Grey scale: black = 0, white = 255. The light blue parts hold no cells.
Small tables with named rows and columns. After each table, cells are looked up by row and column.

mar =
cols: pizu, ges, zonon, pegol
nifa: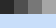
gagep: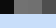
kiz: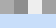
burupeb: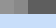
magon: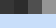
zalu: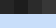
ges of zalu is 29
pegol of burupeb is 94
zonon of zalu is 43
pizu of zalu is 38
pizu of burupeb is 147
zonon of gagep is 112
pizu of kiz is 171
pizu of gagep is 11
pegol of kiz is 161
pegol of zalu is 55
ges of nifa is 79
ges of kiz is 142
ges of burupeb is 137
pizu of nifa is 41
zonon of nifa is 119
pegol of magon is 149
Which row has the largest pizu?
kiz

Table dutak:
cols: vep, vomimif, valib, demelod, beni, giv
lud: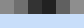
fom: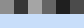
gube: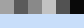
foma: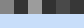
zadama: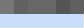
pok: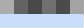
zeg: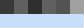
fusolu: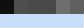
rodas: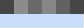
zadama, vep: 119
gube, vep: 162
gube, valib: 137
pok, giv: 163
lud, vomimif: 111
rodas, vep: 69
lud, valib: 51
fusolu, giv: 96
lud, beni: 96
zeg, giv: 160
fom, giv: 75
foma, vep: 132
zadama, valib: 103

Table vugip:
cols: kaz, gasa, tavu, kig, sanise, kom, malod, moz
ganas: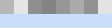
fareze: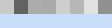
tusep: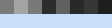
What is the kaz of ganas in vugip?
183
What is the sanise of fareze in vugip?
206
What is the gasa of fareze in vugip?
98
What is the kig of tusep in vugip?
44
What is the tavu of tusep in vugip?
121
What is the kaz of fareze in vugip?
201
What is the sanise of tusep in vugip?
97
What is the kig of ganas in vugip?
132
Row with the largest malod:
fareze

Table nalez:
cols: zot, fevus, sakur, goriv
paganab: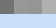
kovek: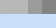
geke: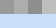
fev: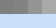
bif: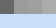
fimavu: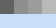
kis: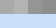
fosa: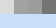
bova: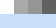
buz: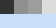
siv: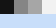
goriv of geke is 190
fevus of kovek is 183
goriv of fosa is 116
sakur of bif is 160
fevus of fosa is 162
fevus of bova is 169
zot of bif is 104
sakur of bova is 149
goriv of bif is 171
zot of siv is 19
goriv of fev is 169
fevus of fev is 130

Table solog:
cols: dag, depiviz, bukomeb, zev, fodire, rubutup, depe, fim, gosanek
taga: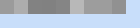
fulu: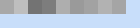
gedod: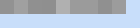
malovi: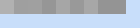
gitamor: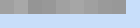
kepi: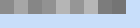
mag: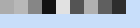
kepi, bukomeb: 134
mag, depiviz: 184
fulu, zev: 125
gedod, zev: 143
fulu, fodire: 174
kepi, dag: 139
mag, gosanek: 45
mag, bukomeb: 134
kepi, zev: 146
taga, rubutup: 184
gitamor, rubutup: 166
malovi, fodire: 166
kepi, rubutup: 150
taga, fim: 157
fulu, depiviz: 190
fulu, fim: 178
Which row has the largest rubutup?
taga

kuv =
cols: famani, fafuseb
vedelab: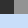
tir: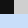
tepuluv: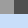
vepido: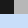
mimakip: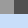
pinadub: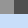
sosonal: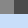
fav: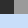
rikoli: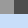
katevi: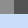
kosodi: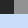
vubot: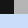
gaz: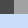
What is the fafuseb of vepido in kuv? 183
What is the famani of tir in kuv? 17
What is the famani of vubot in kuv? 21
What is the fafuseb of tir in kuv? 207
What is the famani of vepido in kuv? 25
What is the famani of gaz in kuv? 73
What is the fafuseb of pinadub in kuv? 79
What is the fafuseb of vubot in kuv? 180
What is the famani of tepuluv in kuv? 157
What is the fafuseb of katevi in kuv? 83
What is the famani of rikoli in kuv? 154
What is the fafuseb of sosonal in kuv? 75
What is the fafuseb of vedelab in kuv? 147
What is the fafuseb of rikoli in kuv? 77
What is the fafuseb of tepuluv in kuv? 79
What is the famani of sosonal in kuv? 135
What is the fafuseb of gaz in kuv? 162

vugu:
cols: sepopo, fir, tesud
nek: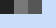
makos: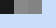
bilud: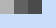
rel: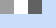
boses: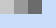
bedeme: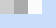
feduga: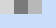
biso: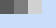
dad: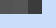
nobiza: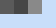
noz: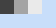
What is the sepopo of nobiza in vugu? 90
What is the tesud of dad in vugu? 59
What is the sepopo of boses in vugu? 200
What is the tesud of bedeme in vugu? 251
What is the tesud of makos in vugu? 131
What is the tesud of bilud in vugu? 74
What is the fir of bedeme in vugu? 170
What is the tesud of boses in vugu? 107

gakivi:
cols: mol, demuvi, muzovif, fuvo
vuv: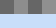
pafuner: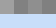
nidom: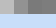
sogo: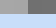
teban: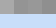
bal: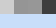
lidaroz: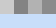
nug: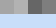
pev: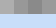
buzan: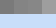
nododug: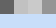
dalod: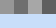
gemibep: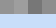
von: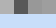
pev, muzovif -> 138
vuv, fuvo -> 144
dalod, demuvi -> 111
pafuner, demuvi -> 129
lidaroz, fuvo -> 139
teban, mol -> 169
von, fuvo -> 158
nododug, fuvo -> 149
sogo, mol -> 167
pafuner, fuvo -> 128
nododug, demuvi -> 193
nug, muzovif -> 102
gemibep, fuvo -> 141
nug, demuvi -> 178
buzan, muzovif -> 135
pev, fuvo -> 154
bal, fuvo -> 61
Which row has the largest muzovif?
nododug

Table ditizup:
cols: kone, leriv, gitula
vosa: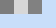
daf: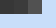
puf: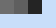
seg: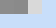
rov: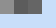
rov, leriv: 92
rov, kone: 143
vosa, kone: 124
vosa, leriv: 215
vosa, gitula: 129
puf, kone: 109
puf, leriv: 95

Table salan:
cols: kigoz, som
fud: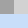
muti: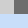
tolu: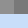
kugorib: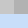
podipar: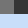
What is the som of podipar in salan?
53
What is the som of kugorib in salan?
178
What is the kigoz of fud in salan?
162
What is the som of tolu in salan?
121
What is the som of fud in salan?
210
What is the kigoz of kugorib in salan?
199
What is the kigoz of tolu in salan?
144
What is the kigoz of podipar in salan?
116
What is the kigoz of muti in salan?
207
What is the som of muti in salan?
109

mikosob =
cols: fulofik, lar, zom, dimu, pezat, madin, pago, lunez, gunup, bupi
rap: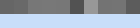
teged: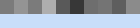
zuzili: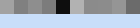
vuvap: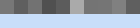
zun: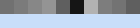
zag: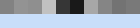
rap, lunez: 115
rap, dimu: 120
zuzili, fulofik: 162
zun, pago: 178
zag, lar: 147
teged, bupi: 139
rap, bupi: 92

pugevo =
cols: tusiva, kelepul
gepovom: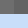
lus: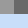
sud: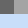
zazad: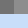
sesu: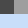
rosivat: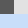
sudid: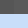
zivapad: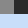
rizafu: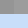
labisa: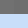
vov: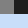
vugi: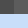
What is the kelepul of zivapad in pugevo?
42
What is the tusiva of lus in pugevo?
154
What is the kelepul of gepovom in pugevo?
99
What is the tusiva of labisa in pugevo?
113
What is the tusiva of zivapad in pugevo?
136
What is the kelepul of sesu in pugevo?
158
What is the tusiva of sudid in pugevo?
86
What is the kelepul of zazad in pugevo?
141
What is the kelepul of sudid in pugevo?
90
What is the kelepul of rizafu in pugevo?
156
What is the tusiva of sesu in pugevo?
73
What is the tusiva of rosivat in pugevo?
89
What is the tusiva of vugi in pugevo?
77
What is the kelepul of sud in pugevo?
164
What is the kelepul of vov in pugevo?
30
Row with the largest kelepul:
rosivat

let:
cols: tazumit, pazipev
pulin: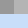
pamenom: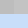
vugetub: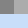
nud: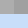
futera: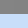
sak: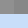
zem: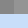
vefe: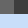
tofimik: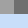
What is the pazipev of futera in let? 131
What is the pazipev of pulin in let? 180
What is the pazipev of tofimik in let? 111
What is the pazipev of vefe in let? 61
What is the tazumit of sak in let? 144
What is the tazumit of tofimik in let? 161
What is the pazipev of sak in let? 135
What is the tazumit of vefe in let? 102
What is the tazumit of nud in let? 173
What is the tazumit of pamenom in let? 189
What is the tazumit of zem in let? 134
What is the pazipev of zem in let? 148
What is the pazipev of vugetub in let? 172
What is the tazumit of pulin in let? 152
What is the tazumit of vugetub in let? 131
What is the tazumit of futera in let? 132
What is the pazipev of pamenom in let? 195
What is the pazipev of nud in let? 160

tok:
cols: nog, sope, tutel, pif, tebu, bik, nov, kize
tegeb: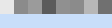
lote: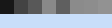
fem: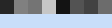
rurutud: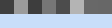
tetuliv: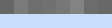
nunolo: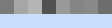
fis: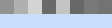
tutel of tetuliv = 110
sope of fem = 128
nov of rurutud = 104
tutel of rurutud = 61
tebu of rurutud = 76
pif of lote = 137
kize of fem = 108
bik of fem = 83
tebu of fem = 19
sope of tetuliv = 122
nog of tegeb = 232
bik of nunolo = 133
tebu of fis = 196
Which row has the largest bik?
rurutud

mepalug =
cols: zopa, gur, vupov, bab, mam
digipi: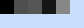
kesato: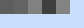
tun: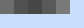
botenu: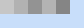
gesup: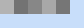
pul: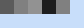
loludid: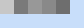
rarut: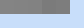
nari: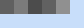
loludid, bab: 137
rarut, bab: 123
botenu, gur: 178
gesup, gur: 115
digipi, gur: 79
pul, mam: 128
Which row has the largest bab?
botenu

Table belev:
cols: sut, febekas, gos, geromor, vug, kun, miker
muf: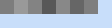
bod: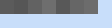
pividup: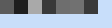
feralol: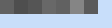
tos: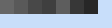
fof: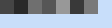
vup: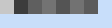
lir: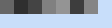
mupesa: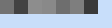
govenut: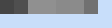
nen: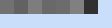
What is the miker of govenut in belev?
113
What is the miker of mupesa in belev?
57
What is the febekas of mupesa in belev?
66
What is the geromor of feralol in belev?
104
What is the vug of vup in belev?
84
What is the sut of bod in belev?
91
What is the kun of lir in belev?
61
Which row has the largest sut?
vup

